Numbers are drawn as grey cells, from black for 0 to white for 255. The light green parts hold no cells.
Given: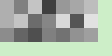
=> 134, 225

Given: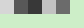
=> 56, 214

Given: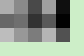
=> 50, 189

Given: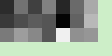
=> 85, 240

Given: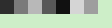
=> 88, 213

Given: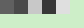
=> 200, 223

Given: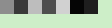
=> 78, 209
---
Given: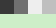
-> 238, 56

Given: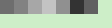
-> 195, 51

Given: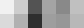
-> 241, 46

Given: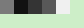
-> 240, 17

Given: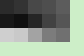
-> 207, 16

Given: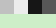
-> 236, 22
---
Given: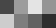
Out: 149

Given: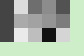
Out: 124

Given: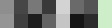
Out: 84

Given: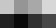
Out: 215

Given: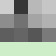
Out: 178

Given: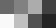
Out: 65
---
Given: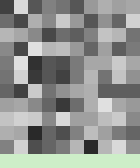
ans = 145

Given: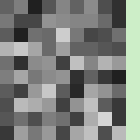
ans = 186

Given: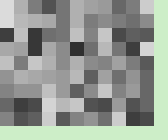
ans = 74

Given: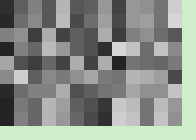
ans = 144

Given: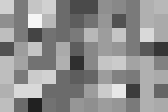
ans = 170

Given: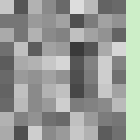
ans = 112

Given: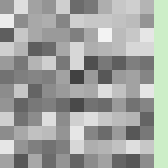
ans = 140
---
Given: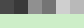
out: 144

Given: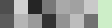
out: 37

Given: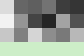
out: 95

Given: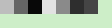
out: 8

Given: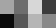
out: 215

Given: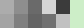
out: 106

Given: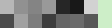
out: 132

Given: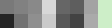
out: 137

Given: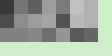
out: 95

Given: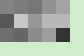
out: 118
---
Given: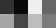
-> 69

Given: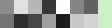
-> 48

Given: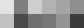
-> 73

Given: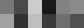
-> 50

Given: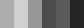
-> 208

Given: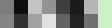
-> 50
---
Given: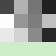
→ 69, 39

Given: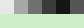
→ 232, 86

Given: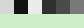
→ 215, 121

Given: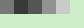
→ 119, 202

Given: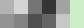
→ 179, 199

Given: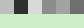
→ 190, 111
